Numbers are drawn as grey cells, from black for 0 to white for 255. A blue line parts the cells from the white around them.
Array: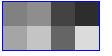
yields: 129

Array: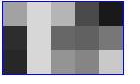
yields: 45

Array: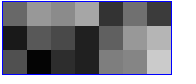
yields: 25

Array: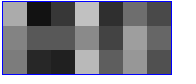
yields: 131

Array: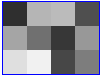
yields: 165

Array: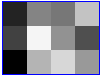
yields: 65

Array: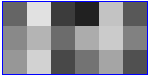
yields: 137

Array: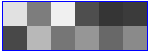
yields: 225

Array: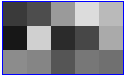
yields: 23
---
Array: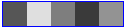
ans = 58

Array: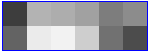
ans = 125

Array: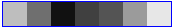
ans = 155

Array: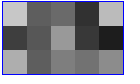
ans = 49

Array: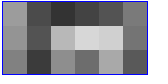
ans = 83

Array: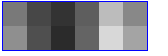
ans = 188

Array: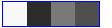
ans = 121
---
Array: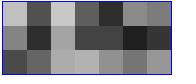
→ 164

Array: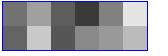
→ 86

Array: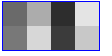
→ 59

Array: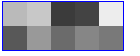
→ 107

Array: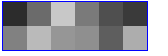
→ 150

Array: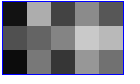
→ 132
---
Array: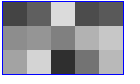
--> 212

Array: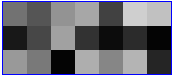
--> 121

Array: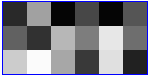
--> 251

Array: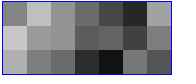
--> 125

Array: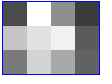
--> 212

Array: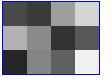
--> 132

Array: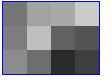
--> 110

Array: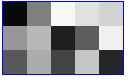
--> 171
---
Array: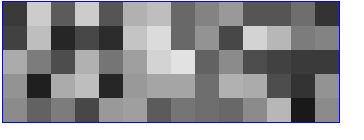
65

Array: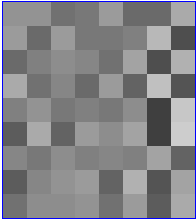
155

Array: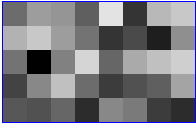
178

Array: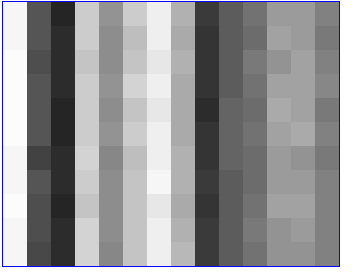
246

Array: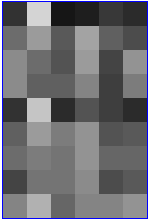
108

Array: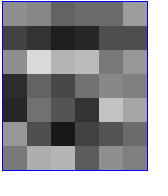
66
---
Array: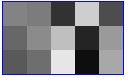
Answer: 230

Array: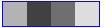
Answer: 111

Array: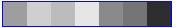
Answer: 188

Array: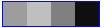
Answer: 128

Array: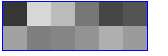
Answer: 133

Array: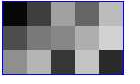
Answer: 54

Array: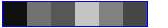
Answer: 87
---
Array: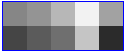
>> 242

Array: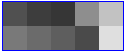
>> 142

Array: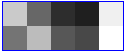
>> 31

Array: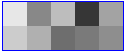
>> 54

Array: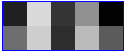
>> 145

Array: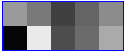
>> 100

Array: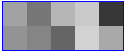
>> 202

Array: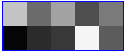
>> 78
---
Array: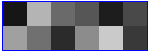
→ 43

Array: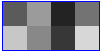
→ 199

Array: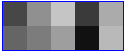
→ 124

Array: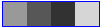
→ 153

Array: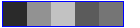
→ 146

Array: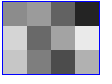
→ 198

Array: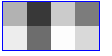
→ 237

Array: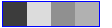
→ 60

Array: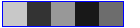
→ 51

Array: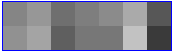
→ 119
